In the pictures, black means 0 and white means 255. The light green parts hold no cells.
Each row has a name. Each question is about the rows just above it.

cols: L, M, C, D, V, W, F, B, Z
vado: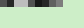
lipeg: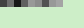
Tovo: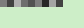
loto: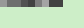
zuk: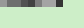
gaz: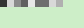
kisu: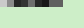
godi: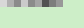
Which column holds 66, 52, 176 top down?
Z
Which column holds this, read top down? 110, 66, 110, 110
M
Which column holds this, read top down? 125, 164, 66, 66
Z
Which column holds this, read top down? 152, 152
L
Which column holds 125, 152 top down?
L

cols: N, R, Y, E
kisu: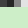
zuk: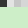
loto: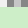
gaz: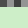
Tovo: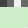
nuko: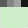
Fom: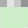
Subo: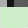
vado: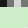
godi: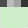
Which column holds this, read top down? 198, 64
Y
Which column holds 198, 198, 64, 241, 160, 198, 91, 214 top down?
Y

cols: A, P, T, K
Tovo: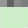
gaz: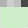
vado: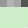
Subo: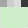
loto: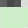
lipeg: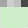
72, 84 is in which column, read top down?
K
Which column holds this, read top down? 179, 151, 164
A
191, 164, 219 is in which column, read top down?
T
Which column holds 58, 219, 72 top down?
K
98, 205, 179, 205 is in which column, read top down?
P
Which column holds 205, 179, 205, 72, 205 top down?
P

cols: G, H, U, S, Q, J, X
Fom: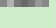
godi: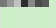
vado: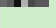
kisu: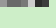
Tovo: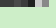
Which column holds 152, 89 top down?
H
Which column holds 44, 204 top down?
J
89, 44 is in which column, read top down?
J
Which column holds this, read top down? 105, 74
U
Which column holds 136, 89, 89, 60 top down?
X
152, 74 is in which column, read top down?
J

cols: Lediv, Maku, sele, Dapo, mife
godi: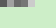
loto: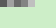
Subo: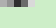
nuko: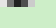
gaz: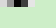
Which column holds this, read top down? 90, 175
Lediv
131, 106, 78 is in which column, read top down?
Dapo
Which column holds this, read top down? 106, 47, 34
sele

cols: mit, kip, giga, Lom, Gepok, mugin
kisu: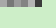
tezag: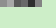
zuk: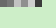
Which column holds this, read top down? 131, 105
Lom
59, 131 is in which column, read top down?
mugin
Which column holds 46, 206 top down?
Gepok

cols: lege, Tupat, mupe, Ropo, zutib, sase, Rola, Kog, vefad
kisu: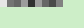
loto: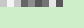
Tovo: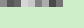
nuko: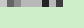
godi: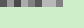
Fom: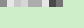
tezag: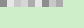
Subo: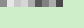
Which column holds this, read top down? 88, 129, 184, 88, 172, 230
sase
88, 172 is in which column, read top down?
sase
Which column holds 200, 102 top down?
mupe
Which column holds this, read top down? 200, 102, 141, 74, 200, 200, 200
mupe
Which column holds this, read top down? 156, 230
Tupat
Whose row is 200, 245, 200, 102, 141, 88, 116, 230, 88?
loto
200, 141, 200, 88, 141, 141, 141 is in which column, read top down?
lege

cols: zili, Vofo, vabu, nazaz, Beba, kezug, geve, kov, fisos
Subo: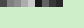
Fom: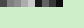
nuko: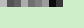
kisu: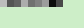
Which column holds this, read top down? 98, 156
geve
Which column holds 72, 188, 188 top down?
zili
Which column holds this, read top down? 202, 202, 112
Beba
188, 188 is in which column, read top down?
zili

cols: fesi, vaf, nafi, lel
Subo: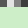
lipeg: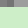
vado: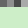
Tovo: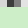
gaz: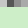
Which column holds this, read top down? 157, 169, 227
lel
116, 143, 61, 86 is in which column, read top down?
vaf
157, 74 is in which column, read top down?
nafi

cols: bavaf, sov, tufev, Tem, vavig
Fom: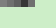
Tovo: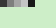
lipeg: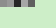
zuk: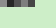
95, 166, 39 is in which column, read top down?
tufev
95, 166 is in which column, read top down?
tufev
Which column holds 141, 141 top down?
bavaf

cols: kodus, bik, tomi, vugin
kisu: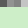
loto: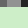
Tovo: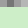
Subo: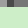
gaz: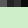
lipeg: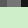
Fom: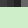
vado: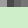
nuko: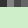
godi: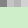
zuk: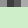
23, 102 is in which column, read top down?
vugin
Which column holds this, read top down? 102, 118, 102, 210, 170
vugin

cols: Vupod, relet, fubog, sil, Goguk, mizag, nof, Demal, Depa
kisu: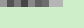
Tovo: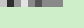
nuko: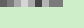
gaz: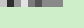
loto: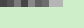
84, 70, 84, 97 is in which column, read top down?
mizag
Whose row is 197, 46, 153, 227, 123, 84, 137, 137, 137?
gaz
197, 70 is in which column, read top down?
Vupod

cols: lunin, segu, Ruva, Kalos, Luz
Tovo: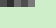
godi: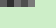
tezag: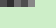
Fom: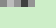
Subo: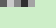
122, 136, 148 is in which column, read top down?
Luz

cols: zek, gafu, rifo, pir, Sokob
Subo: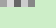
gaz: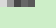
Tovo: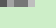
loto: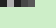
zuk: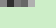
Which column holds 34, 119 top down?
rifo
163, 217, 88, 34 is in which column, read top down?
zek
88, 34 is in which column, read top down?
zek

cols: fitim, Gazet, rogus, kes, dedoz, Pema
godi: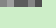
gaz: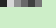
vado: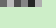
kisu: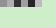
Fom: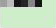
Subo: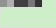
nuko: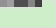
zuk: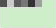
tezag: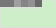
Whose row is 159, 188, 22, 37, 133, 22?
Fom
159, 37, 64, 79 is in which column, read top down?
kes
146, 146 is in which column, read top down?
fitim
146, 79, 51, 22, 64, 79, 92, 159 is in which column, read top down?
rogus

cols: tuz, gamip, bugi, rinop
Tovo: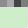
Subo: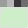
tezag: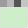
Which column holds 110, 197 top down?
rinop
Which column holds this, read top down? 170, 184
gamip
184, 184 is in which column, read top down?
gamip

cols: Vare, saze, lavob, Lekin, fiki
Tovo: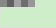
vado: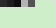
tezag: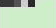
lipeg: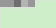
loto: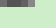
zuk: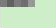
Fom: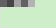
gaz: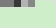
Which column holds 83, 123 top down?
lavob
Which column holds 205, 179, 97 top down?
Lekin
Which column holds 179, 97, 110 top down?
Lekin
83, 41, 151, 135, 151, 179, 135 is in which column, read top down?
fiki
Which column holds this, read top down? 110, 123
Vare

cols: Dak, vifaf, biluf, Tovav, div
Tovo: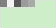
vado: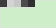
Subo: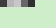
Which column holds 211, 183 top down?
vifaf
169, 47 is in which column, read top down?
div
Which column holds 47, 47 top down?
div
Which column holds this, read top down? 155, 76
Tovav

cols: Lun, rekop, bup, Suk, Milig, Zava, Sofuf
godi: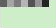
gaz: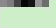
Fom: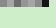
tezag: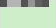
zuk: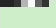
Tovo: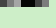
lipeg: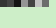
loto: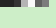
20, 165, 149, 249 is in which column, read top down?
Milig
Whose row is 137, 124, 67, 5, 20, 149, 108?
gaz
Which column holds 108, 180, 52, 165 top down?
bup
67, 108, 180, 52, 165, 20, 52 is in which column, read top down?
bup
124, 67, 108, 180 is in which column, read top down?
bup

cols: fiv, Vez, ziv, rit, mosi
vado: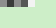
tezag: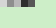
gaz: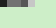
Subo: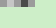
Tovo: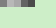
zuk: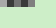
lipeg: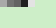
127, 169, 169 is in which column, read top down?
fiv
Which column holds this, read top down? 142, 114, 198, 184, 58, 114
Vez
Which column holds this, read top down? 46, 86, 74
rit
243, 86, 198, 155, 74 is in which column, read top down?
mosi

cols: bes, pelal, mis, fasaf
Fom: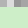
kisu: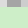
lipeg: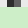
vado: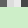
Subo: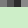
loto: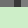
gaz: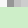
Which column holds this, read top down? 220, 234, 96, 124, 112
bes
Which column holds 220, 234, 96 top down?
bes

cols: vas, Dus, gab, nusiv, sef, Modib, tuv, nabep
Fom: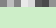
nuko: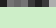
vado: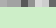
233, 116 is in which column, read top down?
nusiv
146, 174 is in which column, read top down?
nabep
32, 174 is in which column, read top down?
vas

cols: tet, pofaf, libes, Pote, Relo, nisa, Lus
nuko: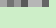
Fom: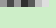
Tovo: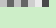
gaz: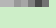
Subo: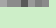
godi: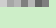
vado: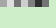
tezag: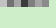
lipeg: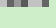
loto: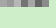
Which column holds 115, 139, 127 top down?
Lus
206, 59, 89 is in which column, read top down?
Pote
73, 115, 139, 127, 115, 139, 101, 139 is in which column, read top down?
Lus
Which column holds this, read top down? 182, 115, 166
libes
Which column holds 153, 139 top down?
libes
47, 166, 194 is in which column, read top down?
nisa
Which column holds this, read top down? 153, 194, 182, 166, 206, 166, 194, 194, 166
tet

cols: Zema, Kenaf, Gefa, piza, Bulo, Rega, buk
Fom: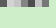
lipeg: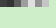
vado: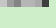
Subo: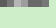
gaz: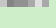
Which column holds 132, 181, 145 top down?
Gefa
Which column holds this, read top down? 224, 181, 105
Bulo
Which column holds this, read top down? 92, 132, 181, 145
Gefa
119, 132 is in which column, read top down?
Kenaf
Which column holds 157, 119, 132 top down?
Kenaf

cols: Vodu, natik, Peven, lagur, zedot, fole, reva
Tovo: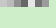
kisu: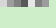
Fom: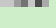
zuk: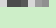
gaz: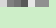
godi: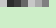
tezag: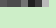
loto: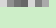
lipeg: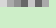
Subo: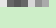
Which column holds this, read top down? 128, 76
fole
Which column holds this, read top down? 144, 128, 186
reva
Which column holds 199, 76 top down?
natik

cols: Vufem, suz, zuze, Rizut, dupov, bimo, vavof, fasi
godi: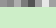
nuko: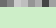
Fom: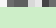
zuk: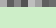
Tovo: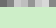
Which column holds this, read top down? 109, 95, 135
suz
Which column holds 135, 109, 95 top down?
suz
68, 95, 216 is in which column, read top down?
vavof
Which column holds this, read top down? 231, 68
vavof
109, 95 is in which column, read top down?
suz

